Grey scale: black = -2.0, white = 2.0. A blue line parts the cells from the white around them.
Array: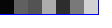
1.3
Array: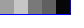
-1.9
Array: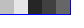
-0.4
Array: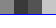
1.1
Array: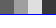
-1.1
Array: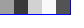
-0.7
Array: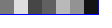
-1.7
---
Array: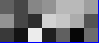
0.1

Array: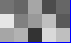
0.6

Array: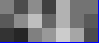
0.2

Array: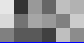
0.4

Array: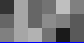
-0.4

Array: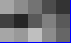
-0.2
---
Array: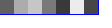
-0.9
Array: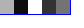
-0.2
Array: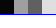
1.5
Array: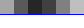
1.0
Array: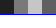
-0.5
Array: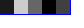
-1.0
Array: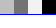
-2.0
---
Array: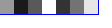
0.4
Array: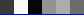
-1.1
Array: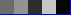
-0.3
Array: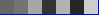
-0.4
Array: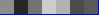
0.2
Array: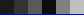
-1.6
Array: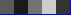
-0.6
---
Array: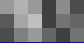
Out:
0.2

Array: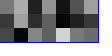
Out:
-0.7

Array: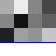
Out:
0.1

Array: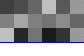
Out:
-0.6

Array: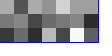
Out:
0.5

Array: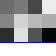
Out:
-0.9

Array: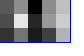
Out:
0.2
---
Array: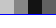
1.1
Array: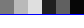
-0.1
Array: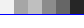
1.8
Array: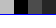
1.0
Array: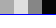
0.7
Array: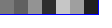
-0.1
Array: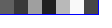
-0.5
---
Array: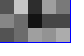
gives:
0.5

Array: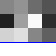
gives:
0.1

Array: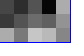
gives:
1.1

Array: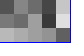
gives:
0.5

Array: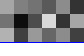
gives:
0.4

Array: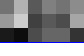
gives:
-0.8

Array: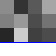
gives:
-1.0

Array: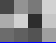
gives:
-0.7
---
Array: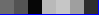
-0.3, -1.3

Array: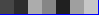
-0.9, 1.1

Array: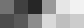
-0.2, 1.2

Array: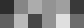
-1.3, -0.3

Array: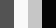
-0.7, -1.9

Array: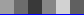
0.5, -0.5

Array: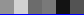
0.3, -0.7

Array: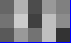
-0.4, -1.2

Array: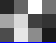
-1.4, -1.6
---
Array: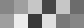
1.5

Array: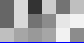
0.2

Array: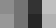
-0.2

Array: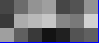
0.1

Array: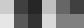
1.4

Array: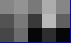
-1.1

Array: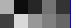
0.4

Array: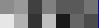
-1.6

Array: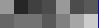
0.0

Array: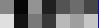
0.9
